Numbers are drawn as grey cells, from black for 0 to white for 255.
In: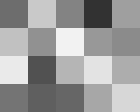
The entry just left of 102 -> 95
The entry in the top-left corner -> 109
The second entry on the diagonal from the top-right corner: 152
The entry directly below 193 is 234
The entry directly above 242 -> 131
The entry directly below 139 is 173

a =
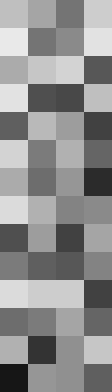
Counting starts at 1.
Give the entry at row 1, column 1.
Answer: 191
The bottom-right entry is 95
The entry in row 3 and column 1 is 171
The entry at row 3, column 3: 211
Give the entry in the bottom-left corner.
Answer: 22
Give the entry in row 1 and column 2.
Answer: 165
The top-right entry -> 205
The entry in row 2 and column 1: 233
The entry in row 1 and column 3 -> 116
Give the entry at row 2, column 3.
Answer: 138
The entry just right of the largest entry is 116

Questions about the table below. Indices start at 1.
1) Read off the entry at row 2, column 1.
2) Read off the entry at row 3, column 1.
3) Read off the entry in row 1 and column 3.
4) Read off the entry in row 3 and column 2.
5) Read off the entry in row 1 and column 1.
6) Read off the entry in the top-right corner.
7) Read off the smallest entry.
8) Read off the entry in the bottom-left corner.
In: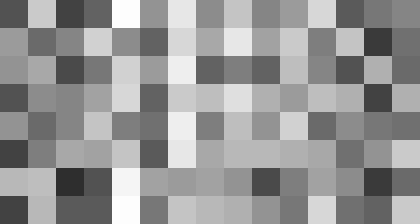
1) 155
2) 147
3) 66
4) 168
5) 82
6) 133
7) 46
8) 66

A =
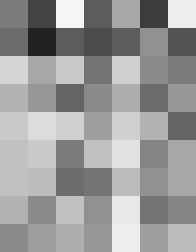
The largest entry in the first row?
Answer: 245
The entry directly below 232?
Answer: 238
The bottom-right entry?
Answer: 187
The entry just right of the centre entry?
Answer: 207
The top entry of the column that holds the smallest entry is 68
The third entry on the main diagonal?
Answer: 201
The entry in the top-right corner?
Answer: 238
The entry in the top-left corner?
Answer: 124
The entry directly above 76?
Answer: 92
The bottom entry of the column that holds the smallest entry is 159
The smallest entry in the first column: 108
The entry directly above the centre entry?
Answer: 139
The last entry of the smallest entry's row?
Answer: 84
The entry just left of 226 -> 193
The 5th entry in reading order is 167
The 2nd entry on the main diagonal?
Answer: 34

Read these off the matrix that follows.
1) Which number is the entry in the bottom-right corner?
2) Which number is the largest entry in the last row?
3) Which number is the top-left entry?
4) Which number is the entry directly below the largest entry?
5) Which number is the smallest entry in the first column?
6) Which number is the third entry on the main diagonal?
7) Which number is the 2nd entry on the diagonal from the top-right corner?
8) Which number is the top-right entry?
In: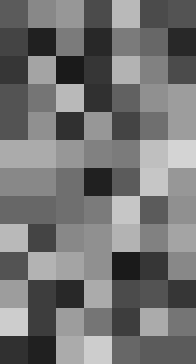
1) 91
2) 205
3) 91
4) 151
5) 48
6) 26
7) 103
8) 83

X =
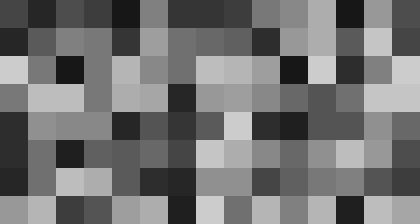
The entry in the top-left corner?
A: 69
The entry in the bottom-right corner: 166
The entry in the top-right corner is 77
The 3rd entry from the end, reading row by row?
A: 31
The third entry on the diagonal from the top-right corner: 45
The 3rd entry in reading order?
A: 77
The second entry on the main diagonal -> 90
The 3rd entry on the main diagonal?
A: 23
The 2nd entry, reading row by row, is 38
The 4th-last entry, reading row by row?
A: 181
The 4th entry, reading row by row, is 61
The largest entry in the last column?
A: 204

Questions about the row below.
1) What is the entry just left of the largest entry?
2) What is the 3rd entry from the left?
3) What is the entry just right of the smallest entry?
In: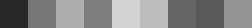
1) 126
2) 174
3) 118

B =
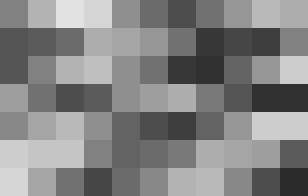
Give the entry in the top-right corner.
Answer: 173
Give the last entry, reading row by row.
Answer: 42
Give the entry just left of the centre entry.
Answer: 143
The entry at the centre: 158
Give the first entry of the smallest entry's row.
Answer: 213
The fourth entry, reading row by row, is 213
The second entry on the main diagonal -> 91
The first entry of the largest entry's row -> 129
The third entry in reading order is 226
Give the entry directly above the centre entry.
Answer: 113
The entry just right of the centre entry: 173
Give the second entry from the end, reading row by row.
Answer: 77
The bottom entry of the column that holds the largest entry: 113
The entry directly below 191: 91
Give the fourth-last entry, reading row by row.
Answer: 185
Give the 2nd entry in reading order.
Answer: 179
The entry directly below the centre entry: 77
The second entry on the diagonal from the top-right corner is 62
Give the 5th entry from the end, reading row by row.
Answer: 179
